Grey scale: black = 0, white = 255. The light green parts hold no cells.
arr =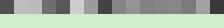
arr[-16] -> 81
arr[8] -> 132
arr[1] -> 188
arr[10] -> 130

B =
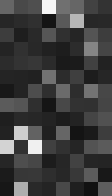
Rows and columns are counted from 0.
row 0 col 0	102
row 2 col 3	86
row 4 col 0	44
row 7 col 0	91
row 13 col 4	73
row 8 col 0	31
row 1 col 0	38
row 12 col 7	24
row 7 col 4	72
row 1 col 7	40
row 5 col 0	36
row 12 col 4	39
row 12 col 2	56
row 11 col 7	36
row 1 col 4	89
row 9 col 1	206
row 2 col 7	61
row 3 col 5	44
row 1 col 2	48
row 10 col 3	64
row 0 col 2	79
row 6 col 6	115
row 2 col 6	84
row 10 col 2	240
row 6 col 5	45
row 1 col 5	182
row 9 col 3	32
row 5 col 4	44
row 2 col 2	41
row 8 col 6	69
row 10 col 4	49
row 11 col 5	66
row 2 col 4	48

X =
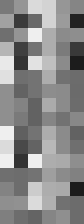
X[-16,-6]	121
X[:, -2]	[150, 155, 139, 123, 139, 113, 139, 139, 114, 139, 139, 170, 139, 170, 113, 143]
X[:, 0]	[121, 161, 111, 182, 233, 224, 143, 143, 143, 239, 219, 239, 111, 131, 143, 127]
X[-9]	[143, 131, 98, 171, 139, 108]
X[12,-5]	109
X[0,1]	149
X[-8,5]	136
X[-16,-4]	218
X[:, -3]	[211, 211, 173, 173, 191, 173, 141, 171, 133, 173, 184, 173, 159, 173, 176, 133]
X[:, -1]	[133, 34, 142, 57, 28, 108, 107, 108, 136, 98, 111, 142, 129, 28, 108, 108]
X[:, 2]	[218, 105, 239, 115, 226, 115, 115, 98, 98, 115, 99, 239, 115, 204, 219, 100]
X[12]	[111, 109, 115, 159, 139, 129]
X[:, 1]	[149, 58, 149, 63, 51, 111, 99, 131, 122, 96, 73, 51, 109, 109, 145, 109]

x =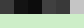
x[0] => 59
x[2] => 12
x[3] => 64
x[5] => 197

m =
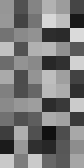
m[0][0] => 150
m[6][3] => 185
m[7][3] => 44
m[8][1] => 80
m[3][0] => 193
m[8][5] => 57
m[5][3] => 190
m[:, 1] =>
[81, 67, 138, 82, 147, 76, 77, 151, 80, 175, 152, 125]
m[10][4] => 87
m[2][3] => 45
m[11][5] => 165
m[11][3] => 103
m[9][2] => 80
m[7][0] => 138
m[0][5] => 69
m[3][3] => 182
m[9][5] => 168
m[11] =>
[201, 125, 202, 103, 89, 165]
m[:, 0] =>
[150, 152, 115, 193, 108, 170, 128, 138, 113, 61, 27, 201]
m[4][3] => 39

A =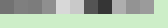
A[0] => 114
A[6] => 84
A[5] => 201

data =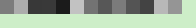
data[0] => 124
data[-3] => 67
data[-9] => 27
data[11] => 184
